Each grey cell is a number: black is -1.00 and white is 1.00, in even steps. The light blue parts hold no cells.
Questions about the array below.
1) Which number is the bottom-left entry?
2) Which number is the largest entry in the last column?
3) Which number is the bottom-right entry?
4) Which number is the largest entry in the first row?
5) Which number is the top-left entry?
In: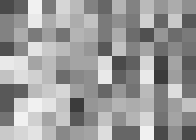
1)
0.58
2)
0.52
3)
-0.42
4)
0.89
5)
-0.42

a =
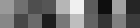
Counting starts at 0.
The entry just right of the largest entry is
-0.28
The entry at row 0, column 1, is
-0.12
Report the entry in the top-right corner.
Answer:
-0.71
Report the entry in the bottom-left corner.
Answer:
0.06
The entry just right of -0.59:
0.00
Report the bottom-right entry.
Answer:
-0.54

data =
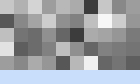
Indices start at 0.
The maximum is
0.94
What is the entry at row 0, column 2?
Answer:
0.66
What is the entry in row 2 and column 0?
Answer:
0.50
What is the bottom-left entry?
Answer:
0.23
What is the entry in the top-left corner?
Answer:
0.56
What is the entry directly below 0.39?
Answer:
0.07
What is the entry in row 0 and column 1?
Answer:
0.39
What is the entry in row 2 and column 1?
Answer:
-0.09
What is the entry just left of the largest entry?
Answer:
0.50
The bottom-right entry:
-0.26
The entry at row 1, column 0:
-0.32
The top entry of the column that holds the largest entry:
0.56
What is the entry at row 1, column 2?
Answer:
0.29

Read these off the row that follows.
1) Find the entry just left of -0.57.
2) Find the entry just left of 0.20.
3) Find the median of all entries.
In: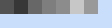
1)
-0.36
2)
0.56
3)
-0.01

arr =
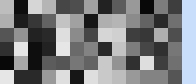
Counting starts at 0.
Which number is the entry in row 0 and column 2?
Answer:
0.68
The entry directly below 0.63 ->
0.53
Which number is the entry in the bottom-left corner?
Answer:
0.80
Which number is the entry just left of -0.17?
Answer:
0.80
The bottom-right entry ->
-0.33
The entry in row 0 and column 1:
-0.89
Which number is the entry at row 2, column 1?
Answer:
0.15
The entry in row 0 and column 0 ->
0.48
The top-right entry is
-0.51
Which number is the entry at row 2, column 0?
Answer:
-0.33
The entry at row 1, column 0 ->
0.37
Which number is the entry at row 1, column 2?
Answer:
-0.57

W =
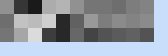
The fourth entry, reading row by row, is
0.35
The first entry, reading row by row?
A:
0.14
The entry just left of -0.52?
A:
0.72
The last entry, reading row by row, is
-0.35
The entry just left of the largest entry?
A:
0.30
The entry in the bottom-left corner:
-0.08
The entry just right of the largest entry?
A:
-0.52
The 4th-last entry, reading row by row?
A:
-0.35
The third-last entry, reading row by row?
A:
-0.29
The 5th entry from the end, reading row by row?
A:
-0.47

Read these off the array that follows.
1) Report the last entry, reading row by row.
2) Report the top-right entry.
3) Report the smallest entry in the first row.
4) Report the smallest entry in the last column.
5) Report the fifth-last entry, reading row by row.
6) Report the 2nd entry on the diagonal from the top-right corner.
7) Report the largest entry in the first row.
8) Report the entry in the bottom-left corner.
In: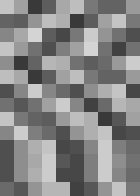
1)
-0.06
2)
0.21
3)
-0.55
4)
-0.44
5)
-0.49
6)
0.54
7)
0.54
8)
-0.17

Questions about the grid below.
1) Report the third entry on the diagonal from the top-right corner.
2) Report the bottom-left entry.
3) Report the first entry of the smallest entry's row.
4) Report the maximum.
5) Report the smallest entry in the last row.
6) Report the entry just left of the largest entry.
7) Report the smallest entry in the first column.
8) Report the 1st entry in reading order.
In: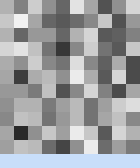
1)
-0.30
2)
0.25
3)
0.30
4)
0.89
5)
-0.46
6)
0.56
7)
0.07
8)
0.40
